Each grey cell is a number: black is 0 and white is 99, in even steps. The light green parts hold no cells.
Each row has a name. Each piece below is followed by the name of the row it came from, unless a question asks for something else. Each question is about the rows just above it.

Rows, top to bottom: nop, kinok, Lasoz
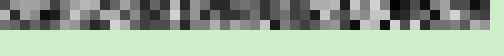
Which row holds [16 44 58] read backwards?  nop
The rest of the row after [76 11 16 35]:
[44  6 63 81 49 30 25]
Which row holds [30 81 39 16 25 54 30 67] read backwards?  kinok

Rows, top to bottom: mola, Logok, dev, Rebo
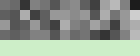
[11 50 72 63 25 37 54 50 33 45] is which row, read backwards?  mola
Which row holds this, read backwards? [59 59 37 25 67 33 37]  Logok
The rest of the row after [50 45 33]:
[50 54 37 25 63 72 50 11]

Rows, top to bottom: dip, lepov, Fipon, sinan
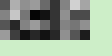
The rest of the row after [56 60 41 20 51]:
[81 64]
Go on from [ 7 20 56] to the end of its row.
[29 29]
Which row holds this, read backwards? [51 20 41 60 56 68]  dip
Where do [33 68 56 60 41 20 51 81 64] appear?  dip
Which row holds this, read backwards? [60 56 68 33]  dip
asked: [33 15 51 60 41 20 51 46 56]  Fipon

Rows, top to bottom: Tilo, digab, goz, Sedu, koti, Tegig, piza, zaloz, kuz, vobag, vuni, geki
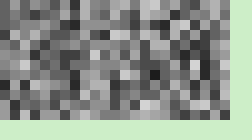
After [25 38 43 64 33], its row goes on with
[69 48 38 69 43 29 73 64 60 20 38 52 48 69 43]
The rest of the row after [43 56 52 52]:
[60 38 29 29 38 64 25 82 16 38 78]

